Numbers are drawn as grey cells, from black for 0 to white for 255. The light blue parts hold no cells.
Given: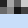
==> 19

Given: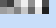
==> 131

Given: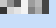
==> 228

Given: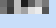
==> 191

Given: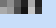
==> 74

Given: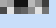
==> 86

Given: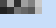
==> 115

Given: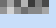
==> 149
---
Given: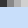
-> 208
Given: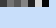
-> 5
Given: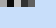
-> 96
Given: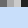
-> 33
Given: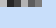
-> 125
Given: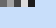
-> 27
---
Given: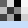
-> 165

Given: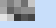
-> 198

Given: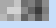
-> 155

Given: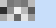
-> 214

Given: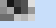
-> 109

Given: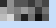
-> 213
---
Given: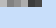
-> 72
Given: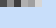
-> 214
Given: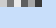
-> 58
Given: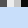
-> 11
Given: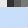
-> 121
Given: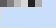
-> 173
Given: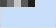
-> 31
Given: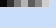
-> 206
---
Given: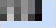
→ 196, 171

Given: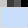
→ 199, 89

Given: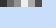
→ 238, 170

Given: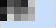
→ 209, 195

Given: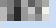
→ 241, 215

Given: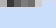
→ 206, 178

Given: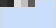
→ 221, 191

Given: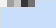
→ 242, 199

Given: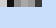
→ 207, 168
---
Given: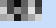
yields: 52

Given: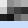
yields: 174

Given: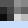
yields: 134

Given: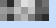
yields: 112

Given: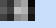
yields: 7

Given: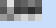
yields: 97

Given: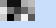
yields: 188
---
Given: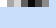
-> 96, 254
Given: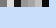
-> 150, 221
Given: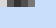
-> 52, 216
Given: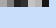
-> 50, 195
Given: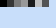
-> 153, 193
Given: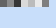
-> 217, 233
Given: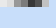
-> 123, 233
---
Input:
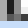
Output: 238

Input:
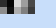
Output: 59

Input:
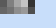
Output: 78

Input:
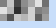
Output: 141

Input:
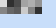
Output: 48

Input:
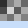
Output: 170

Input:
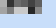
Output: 136

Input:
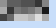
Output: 25
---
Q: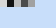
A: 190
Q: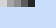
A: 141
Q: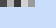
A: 57
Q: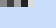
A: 166
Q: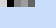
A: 132
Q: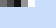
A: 19
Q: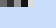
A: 150
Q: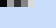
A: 52
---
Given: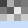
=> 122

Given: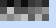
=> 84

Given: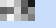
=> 96

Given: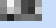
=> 130

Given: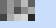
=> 109

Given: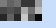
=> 70

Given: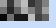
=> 112

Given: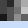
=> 67
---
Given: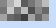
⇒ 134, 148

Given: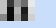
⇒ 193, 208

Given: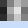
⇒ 58, 130

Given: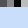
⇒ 82, 188

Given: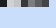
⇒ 28, 69

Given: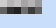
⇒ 205, 97

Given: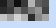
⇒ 30, 164
